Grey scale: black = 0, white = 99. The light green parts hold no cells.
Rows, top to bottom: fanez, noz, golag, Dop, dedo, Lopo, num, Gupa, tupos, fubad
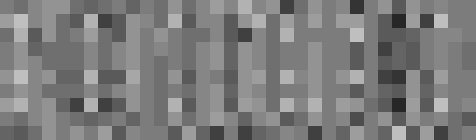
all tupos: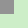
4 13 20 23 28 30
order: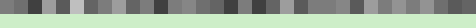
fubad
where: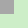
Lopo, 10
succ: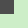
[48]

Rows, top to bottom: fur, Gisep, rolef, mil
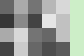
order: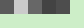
mil
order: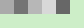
fur

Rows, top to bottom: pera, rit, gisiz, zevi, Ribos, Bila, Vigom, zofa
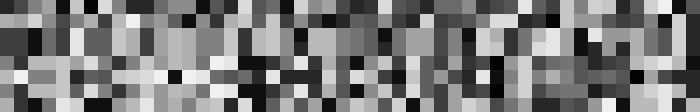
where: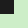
Vigom, 43
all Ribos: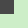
35 39 45
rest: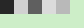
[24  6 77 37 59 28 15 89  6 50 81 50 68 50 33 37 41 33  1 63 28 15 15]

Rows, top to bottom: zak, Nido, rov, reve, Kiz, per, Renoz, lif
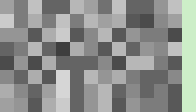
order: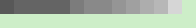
Renoz
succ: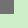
[75]

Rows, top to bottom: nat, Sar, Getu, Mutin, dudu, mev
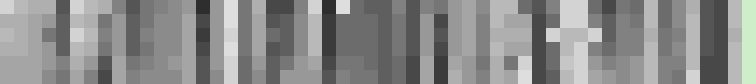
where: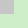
dudu, 41
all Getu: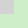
6 17 40 43
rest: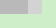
[37 50 50 68 46 50 72 33 28 68]
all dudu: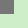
10 21 25 26 35 37

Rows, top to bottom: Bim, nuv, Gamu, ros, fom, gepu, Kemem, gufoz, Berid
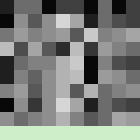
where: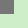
Gamu, 1
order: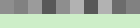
Kemem
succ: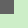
[55]
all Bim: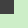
5 6 10

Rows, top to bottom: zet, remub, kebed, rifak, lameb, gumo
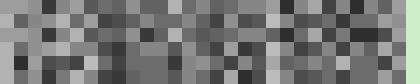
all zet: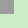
1 2 6 20 29
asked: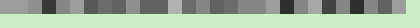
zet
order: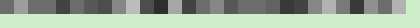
gumo
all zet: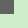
9 11 12 16 28
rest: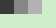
[34 42 38 56 22 38 69 42 34 38 42 52 52 38 18 42 65 26 47 18 18 30 61]

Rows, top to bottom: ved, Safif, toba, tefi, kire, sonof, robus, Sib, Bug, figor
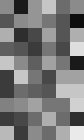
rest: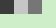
[28 63 63]
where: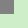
Sib, 1
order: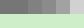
Sib
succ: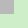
[23]
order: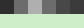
Bug

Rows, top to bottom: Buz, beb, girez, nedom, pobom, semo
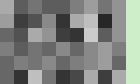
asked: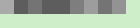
Buz
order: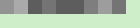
Buz
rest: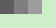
[45 57]
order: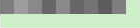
nedom

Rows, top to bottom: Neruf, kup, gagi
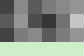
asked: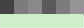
gagi
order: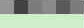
gagi

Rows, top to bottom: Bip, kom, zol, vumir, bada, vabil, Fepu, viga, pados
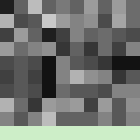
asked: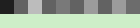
Bip
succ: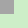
[42]
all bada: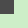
1 3 7
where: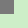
Bip, 5
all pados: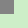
1 3 8 10

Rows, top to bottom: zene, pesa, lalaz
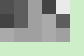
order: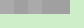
lalaz
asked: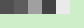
zene
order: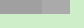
lalaz
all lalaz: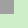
2 3 5
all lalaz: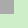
1 4
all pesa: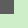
2 5
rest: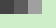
[66 36]

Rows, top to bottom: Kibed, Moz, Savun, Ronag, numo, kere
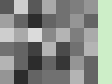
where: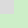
Savun, 3
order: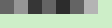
numo
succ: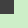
[70]

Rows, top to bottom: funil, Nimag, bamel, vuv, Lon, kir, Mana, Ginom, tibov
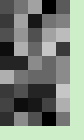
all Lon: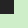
1 2
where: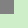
Nimag, 5
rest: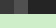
[77]
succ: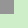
[31]
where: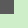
funil, 5
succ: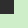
[54]
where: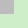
bamel, 5

